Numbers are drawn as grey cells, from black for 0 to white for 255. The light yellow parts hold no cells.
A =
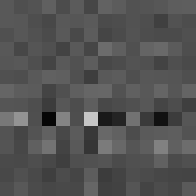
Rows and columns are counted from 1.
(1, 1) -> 88
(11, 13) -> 96
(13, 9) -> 67
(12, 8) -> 84
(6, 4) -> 97
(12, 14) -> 80
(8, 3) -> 78
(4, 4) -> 80
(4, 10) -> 80
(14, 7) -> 102
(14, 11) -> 68
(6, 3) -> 89
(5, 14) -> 74
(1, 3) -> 83
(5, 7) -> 93
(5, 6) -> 81
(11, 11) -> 94
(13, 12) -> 71
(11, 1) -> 84
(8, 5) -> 87
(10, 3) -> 83
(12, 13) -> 75
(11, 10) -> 85
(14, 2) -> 88
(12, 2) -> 73
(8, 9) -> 76
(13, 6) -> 69
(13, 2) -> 80
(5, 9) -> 76
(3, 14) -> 80
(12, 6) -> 79
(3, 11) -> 77
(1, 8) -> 98
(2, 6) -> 86
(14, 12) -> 76
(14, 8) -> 64
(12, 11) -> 81

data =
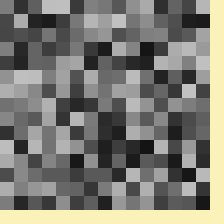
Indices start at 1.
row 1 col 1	124
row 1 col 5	191
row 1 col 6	58
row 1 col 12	47
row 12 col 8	36
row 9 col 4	164
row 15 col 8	32
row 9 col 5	52
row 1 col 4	190
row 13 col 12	162
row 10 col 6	59
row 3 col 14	89
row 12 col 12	77
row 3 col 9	80
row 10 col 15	102
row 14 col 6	99
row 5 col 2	36
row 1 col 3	95
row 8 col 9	78
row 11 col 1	189
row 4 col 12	60
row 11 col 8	31
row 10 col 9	31
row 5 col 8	98
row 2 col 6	120
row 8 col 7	55
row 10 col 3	166
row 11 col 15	50
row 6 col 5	162
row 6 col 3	189
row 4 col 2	40
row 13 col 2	137
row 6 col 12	34
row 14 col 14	188
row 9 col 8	43
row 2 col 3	35
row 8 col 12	79
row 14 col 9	174
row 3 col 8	150

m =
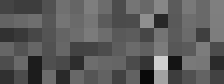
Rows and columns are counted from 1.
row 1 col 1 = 68
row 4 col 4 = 81
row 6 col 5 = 41
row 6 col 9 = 66
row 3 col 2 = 57
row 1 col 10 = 117
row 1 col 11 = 104
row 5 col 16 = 42
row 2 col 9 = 75
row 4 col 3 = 102
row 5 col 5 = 73
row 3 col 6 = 109
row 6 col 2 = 76
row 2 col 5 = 117
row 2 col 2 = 105
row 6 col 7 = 85
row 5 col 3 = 28
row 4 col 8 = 76
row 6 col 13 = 61
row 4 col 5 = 103
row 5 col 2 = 106
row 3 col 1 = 49
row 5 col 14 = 121
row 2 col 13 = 89
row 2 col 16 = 126
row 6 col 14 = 81
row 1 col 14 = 121
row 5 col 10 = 75
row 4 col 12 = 124
